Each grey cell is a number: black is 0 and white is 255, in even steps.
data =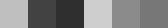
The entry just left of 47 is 66
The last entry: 119
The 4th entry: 206

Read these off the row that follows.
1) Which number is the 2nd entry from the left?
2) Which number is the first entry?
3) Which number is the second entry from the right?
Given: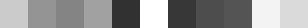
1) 148
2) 203
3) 243

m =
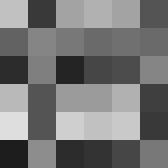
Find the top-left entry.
193
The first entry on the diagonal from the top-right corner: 84
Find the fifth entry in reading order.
163
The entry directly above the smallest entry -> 222
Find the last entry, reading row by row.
120
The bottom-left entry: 29
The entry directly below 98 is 44
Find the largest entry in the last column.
133
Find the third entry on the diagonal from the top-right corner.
70
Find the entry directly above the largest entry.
185
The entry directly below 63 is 57

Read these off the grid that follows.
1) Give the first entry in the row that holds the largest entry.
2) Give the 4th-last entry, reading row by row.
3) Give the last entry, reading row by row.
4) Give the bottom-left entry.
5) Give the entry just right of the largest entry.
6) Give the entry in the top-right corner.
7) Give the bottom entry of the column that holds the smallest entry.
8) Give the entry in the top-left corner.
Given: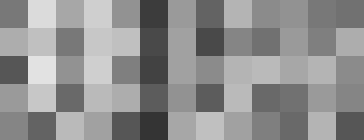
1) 86
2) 127
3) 86
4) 133
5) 146
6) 113
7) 52
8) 120
